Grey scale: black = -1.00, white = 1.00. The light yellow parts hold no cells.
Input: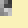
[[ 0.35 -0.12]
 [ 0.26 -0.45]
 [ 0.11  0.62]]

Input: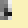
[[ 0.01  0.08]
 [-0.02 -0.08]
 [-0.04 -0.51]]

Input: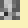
[[-0.25  0.53]
 [-0.24  0.46]
 [-0.11  0.03]]

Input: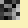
[[ 0.26 -0.80]
 [-0.73  0.05]
 [-0.63 -0.88]]

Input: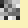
[[-0.58 -0.07]
 [-0.78  0.26]
 [ 0.67 -0.27]]

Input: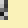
[[ 0.63 -0.48]
 [ 0.48 -0.58]
 [-0.10 -0.33]]

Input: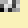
[[ 0.40  0.34]
 [-0.34  0.77]
 [-0.98  0.44]]

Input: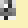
[[ 0.65  0.23]
 [ 0.55  0.99]
 [ 0.01 -0.66]]

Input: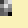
[[-0.54  0.34]
 [ 0.13  0.76]
 [-0.29  0.12]]
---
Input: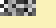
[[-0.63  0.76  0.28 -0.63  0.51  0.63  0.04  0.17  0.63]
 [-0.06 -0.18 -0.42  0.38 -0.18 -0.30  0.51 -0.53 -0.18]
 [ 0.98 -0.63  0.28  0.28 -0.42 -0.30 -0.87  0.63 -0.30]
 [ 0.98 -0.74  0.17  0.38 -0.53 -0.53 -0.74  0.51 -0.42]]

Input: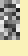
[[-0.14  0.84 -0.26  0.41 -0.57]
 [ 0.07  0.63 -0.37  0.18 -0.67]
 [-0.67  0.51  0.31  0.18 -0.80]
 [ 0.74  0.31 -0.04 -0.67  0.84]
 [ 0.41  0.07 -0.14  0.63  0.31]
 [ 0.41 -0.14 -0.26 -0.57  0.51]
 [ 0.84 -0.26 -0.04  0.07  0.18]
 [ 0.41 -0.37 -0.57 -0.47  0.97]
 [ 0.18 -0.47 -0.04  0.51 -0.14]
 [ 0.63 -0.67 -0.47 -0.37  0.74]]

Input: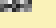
[[ 0.25  0.36  0.91 -0.43  0.03  0.69  0.14 -0.56]
 [-0.43  0.14  0.57 -0.69 -0.23  0.47  0.03  0.25]
 [-0.23 -0.56 -0.69 -0.10 -0.79 -0.33 -0.10 -0.10]]

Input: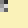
[[ 0.25  0.72]
 [ 0.48 -0.22]
 [ 0.01 -0.65]]

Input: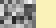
[[-0.59  0.53  0.53 -0.70  0.10 -0.23  0.43  0.10 -0.12]
 [-0.35  0.43 -0.35  0.43 -0.12  0.22  0.64  0.89  0.43]
 [ 0.32  0.10  0.22  0.32  0.64  0.53  0.00  0.22 -0.12]
 [-0.12  0.00  0.32 -0.70 -0.35 -0.59  0.00 -0.59  0.00]
 [ 0.64 -0.12  0.32  0.32  0.64  0.53 -0.35 -0.23 -0.23]
 [ 0.64 -0.23  0.43  0.10  0.43  0.22 -0.48 -0.48 -0.23]
 [ 0.76 -0.48 -0.23  0.76  0.00  0.22 -0.35 -0.35  0.22]]

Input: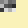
[[-0.56  0.69  0.37  0.79]
 [ 0.02  0.25 -0.21 -0.10]
 [ 0.48 -0.32 -0.43 -0.66]]
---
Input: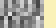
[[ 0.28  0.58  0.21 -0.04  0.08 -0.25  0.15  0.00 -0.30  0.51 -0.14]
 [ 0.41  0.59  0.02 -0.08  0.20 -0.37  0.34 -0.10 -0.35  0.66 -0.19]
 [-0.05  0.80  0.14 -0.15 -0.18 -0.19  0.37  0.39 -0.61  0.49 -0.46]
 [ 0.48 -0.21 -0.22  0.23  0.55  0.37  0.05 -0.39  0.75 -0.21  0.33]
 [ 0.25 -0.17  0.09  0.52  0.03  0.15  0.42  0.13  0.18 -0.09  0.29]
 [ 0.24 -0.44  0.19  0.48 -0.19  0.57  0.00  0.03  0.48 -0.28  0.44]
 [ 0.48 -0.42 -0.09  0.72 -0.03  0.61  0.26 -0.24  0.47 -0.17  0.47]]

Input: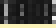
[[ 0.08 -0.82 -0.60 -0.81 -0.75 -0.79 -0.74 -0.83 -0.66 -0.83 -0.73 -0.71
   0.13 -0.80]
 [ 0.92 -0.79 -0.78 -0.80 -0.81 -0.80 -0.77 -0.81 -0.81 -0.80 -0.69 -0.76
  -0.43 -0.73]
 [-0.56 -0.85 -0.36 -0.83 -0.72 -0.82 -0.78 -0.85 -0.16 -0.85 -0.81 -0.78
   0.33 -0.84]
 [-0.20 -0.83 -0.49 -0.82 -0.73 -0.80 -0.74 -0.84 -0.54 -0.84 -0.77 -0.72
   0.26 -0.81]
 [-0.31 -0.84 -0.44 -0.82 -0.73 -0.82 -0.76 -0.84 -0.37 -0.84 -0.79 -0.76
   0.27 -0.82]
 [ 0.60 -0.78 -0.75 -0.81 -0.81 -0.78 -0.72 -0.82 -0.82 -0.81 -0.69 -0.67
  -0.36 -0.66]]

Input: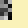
[[-0.96  0.63  0.30]
 [-0.89  0.03 -0.61]
 [ 0.17 -0.50 -0.50]
 [-0.88  0.22  0.11]
 [ 0.47 -0.67  0.01]]

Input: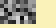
[[-0.56 -0.11  0.29 -0.51  0.60 -0.71 -0.64  0.13 -0.38]
 [-0.24 -0.39  0.68 -0.91  0.66  0.41  0.20 -0.53 -0.58]
 [-0.50 -0.80 -0.15  0.05  0.33  0.20 -0.86 -0.23  0.53]
 [ 0.41  0.02 -0.71 -0.33 -0.83 -0.12  0.26 -0.87  0.28]
 [-0.01  0.20 -0.07 -0.08  0.34 -0.22  0.34  0.19 -0.58]
 [ 0.21  0.23 -0.47 -0.17 -0.52  0.02  0.45 -0.52  0.09]]

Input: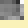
[[-0.27  0.20  0.30  0.23  0.04 -0.13]
 [ 0.31 -0.07 -0.09  0.05  0.07  0.11]
 [ 0.41 -0.23 -0.06  0.00 -0.03  0.03]
 [ 0.30 -0.14 -0.01  0.03  0.02  0.04]
 [ 0.96 -0.65 -0.30 -0.11 -0.12 -0.18]]

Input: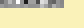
[[ 0.09  0.18  0.37 -0.01  0.26  0.49  0.16  0.14  0.14  0.26  0.17  0.24
   0.20  0.18  0.11  0.22]
 [ 0.06  0.16 -0.22 -0.13  0.60  0.73 -0.41  0.25  0.25 -0.78  0.17  1.00
   0.16  0.46  0.11 -0.14]]
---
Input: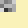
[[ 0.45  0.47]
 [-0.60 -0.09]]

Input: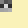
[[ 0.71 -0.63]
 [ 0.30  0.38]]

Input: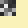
[[ 0.84 -0.64]
 [-0.06 -0.25]]

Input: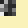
[[-0.31 -0.66]
 [-0.18 -0.62]]

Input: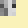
[[ 0.33  0.69]
 [-0.16  0.69]]

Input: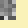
[[ 0.13 -0.03]
 [-0.04 -0.18]]
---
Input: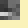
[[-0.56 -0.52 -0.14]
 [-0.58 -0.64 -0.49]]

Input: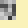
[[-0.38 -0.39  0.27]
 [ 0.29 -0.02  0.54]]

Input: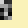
[[ 0.27  0.26 -0.17]
 [-0.90  0.08 -0.72]]

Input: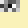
[[-0.51  0.02 -0.87]
 [ 0.70 -0.22  0.79]]

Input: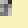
[[ 0.00 -0.27  0.07]
 [ 0.37 -0.13  0.45]]

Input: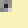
[[ 0.18 -0.72  0.19]
 [ 0.02  0.14  0.68]]

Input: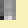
[[-0.25  0.22  0.29]
 [-0.18  0.18  0.23]]

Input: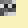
[[ 0.74 -0.74  0.60]
 [-0.35 -0.22 -0.47]]
